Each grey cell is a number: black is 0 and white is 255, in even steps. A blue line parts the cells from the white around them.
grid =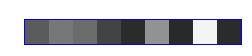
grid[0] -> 91
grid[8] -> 43
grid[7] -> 244

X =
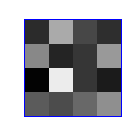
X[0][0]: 43
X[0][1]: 170
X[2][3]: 27
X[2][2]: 54
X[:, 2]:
[71, 54, 54, 104]

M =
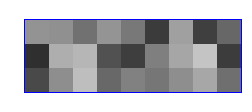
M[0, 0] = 147
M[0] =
[147, 144, 113, 148, 120, 59, 160, 63, 103]
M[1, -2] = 196
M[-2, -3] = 166
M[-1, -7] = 190
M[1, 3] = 81
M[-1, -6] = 104
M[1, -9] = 47

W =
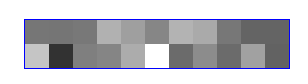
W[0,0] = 118
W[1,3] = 133
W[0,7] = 170
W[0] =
[118, 117, 120, 177, 159, 134, 179, 170, 119, 100, 100]
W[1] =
[197, 50, 127, 133, 172, 255, 107, 140, 107, 161, 98]

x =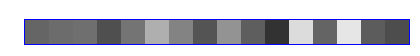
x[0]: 101
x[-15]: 108
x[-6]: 50
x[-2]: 92

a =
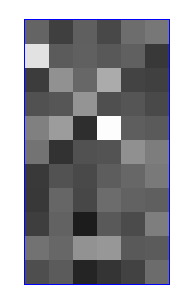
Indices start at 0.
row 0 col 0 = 100
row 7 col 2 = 71
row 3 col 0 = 81
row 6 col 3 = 93
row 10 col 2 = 36
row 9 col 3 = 151
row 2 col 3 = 171
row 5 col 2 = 81
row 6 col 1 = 82
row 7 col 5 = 95
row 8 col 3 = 89
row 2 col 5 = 64
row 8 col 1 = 98
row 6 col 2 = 73
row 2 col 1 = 145
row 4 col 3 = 253
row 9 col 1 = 103
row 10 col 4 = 66

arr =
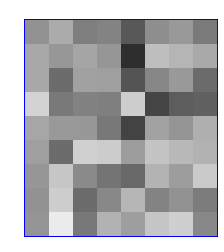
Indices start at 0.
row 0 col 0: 146
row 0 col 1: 171
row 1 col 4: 46
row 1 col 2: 165
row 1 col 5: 190
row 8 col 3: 178
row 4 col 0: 166
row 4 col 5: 162
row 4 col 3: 120
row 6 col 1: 198
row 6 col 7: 202
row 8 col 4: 158
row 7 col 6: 146
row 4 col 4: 67
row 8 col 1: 236
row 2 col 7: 107
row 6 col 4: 104
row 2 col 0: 168
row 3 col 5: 69
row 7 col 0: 146

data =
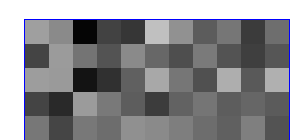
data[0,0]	159
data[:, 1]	[138, 155, 154, 41, 69]
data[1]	[68, 155, 116, 83, 138, 103, 78, 122, 83, 63, 86]
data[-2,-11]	68
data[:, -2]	[59, 63, 89, 102, 127]
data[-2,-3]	93
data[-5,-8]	66
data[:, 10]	[110, 86, 176, 91, 83]
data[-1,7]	109
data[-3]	[157, 154, 19, 48, 96, 168, 118, 80, 174, 89, 176]

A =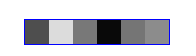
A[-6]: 78
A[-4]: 120
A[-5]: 220

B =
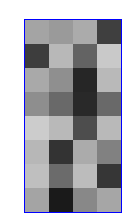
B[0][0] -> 164
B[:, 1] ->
[154, 184, 143, 105, 185, 51, 107, 26]
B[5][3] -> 129
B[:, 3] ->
[63, 201, 185, 105, 185, 129, 54, 166]
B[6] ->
[191, 107, 188, 54]
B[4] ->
[204, 185, 77, 185]

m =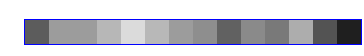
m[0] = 92
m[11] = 173
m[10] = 121
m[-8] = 156
